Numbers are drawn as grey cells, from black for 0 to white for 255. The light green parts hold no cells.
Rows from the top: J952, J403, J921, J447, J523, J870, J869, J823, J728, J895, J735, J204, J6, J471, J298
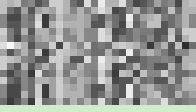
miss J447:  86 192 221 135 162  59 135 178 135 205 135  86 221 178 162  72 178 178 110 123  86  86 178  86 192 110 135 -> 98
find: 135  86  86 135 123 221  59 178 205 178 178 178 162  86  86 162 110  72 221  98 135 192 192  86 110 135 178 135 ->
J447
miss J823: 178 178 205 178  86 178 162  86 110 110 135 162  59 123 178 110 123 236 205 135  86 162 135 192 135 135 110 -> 150

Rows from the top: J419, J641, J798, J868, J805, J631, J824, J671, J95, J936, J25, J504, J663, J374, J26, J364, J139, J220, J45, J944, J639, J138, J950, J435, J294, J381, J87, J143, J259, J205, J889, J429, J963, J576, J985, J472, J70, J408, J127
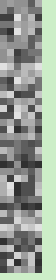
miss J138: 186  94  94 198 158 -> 118
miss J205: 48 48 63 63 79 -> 106
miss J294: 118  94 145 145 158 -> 133

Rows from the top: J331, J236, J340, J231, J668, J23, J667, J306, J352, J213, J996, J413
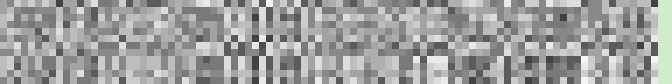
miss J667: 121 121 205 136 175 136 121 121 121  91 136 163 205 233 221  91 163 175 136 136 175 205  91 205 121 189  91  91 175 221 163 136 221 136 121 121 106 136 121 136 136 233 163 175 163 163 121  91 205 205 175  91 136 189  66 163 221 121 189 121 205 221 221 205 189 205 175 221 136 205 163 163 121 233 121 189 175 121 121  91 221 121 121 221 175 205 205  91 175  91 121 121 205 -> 79
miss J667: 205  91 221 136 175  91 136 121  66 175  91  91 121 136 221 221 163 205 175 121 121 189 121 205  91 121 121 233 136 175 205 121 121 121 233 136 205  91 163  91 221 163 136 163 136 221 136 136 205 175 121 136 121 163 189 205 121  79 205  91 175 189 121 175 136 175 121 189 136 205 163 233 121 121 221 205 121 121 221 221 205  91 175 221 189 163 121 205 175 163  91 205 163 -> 106
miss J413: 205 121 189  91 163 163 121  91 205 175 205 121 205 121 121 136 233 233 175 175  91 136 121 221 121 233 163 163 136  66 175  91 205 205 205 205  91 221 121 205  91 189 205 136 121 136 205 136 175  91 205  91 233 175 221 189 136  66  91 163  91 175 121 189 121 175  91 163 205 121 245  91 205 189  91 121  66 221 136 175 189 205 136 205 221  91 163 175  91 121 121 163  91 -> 149

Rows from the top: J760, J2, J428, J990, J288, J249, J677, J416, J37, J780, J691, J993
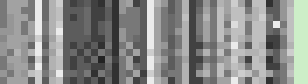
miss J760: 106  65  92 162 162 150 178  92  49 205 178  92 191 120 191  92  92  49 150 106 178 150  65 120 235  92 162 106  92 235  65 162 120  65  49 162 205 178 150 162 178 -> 80
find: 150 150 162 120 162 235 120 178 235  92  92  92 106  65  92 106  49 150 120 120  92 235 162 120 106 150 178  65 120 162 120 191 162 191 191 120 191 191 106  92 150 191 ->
J288
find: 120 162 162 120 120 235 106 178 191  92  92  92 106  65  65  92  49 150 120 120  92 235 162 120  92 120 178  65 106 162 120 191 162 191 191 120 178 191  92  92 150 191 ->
J2
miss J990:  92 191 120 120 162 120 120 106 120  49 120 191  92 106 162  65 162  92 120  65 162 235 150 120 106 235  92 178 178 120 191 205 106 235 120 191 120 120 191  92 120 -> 221
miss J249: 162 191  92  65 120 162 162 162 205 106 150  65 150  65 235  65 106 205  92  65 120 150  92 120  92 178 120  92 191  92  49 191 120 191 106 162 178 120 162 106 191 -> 136

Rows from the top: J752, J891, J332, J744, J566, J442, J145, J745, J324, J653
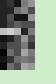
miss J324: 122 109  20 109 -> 52
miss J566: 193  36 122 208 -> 181
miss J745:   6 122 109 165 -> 79
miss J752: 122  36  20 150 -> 52
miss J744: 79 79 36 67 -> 95
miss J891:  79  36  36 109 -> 134

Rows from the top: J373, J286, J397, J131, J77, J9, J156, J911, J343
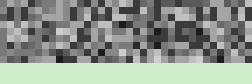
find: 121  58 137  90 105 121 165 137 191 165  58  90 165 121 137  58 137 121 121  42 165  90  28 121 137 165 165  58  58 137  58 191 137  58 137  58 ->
J156
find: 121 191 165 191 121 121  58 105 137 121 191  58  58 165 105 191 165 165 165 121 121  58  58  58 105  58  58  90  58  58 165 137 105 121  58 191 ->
J9
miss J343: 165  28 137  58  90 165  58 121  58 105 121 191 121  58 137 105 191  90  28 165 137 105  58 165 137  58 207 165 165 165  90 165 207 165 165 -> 150
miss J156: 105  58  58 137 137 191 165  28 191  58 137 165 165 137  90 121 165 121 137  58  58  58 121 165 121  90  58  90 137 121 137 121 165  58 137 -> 42
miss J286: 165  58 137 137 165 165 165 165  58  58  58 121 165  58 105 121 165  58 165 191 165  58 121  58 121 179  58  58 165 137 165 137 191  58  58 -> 74
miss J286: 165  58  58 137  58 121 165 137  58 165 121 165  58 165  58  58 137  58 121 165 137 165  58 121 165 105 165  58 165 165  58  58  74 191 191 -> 179

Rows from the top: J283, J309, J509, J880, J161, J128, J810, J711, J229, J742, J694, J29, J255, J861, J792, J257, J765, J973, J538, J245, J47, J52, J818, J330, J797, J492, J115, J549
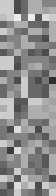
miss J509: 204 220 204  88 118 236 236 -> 190
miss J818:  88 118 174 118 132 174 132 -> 161
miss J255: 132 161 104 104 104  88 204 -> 146

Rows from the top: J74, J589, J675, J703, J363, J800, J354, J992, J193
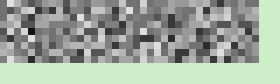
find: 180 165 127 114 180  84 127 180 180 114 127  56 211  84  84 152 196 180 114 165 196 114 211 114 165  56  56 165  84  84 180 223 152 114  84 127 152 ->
J992
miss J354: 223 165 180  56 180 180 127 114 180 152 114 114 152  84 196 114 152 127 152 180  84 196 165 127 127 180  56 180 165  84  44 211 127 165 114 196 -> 100
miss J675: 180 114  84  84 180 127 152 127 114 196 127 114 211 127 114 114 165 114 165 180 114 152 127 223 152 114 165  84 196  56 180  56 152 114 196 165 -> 140
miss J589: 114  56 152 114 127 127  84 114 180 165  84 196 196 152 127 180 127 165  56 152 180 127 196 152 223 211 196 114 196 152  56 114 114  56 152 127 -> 71

